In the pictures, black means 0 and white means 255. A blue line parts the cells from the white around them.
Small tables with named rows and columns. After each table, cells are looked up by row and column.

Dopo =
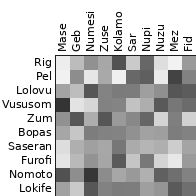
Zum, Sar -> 136
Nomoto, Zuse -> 140
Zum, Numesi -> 173
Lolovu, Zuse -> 131
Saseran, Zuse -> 167
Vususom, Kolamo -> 132
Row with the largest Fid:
Zum

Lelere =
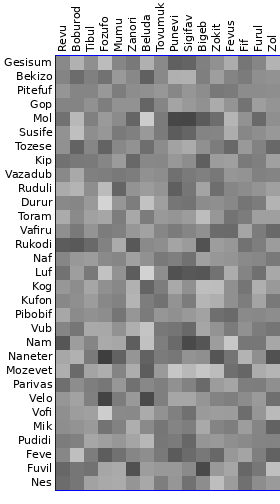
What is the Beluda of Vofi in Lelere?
171
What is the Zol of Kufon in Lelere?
121
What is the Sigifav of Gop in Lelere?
153
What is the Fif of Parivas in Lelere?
126
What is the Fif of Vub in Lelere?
145
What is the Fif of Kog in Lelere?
117
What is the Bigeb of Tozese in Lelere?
144
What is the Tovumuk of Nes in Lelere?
126
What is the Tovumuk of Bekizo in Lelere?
137
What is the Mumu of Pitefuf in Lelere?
125
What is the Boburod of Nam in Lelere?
157
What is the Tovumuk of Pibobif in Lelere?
150
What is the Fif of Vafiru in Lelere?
165
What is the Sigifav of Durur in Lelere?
115
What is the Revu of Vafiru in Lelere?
143
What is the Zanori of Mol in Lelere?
101
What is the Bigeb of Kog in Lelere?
190
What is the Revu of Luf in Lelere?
114
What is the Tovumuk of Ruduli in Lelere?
148
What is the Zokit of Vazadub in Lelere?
120

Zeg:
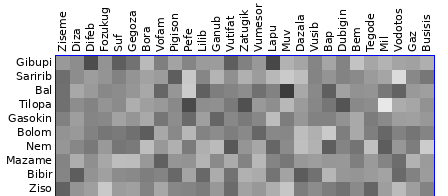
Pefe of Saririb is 200
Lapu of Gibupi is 71
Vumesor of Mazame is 184
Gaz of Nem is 125
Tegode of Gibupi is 166
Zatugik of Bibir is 177
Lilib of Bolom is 131
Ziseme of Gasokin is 129
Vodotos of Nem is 151
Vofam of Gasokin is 118
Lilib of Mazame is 179
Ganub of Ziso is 152
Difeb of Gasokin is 133
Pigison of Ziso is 135
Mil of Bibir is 163
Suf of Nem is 118
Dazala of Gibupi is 165

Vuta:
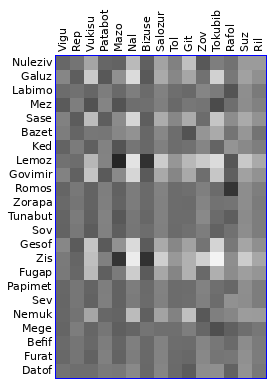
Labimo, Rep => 113
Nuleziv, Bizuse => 96
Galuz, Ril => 144
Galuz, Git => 166
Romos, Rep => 120
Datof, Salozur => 133
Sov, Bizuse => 109
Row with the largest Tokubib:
Zis

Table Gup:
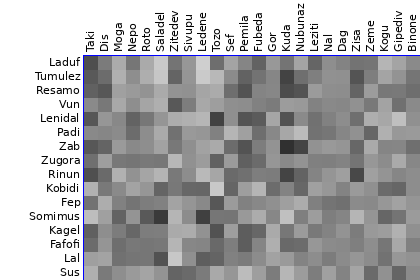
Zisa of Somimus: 181
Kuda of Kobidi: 131
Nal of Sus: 160
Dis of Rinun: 106
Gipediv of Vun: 112
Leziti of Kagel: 121
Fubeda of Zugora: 107
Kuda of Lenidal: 82
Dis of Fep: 173
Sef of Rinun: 106

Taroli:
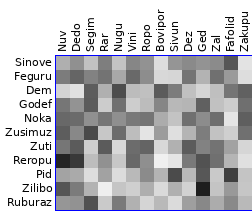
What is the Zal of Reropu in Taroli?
112
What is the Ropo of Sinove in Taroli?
146
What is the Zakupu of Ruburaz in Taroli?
185
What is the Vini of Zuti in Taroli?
108
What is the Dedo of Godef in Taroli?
147
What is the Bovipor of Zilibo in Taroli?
218
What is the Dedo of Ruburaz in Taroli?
146
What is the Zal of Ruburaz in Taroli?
172
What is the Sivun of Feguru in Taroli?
214
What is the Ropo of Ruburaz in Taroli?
213
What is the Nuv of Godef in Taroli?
118
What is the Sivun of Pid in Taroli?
75
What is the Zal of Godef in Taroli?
193
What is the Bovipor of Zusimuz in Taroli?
156
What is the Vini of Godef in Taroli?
205
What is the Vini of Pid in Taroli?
185
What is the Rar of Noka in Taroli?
118
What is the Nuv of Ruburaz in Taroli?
150
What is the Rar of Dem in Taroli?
176
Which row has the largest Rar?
Zilibo

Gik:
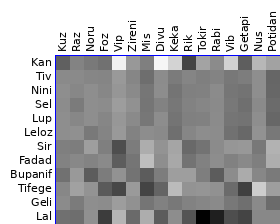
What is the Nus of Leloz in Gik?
146
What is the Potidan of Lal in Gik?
136
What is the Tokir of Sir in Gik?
115
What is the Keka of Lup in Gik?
116
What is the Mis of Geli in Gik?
117
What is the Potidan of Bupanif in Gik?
122
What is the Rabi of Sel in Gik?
138
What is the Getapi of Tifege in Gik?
64
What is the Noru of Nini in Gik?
142
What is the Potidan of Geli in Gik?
107
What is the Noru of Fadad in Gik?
131
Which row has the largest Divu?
Kan

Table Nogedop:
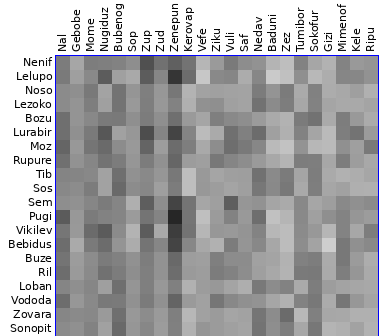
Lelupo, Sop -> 169
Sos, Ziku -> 157
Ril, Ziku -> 124
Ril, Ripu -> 170
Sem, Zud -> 142
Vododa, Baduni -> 166
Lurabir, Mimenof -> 126
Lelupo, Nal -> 122
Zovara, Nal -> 134
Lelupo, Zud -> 134
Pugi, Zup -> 116
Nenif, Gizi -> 178
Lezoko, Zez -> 125
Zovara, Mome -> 136
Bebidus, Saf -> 149
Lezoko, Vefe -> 145
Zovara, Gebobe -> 138

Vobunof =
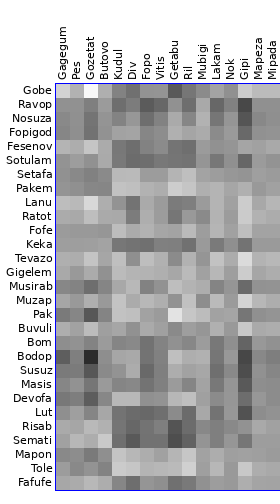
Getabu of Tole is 186
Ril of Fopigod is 165
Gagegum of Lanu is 189
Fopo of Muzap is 184
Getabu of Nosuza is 170
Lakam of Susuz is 111

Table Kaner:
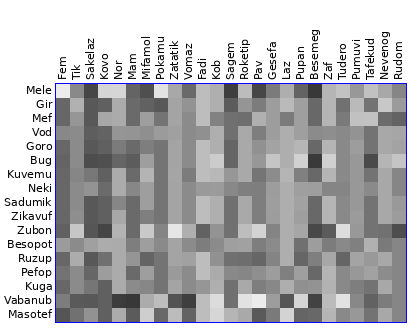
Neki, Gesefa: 157
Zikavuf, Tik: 142
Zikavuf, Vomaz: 139
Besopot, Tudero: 137
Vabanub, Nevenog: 124
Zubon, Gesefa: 132
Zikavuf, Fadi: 189
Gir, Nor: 171
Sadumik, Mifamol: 158
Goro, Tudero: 137
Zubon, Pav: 211
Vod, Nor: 149
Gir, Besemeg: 104
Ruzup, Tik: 172
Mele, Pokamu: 226
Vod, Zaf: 142

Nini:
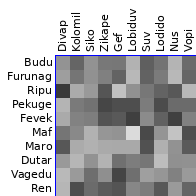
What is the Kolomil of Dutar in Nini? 182
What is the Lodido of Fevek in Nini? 97
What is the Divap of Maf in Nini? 117
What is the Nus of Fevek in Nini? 64
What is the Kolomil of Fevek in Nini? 130
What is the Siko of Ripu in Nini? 153
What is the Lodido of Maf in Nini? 148
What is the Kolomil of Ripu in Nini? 171
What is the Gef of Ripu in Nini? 193
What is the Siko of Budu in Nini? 146

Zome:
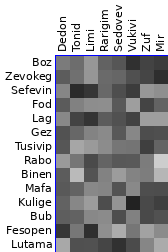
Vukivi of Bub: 129
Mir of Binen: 182
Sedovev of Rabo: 88
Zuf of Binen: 125
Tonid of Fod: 129
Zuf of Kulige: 73
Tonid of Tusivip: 166
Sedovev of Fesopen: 172
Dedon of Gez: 82
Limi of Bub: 136
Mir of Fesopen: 139
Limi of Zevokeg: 150
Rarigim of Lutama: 69
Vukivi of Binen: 131
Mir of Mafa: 77
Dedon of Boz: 123
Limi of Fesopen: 47
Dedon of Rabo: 154
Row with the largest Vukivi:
Fod

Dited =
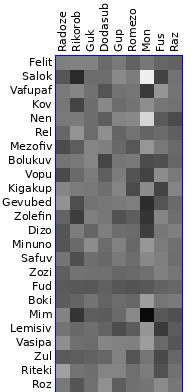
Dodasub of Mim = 91
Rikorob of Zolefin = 61
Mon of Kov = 141
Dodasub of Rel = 143
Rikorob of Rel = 148
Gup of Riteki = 132
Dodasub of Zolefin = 119
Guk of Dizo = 101
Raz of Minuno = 112
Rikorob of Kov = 68
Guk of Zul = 98
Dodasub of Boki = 99
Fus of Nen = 91
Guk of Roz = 111
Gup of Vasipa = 129
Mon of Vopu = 67
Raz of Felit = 98
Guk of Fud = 87
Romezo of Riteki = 111

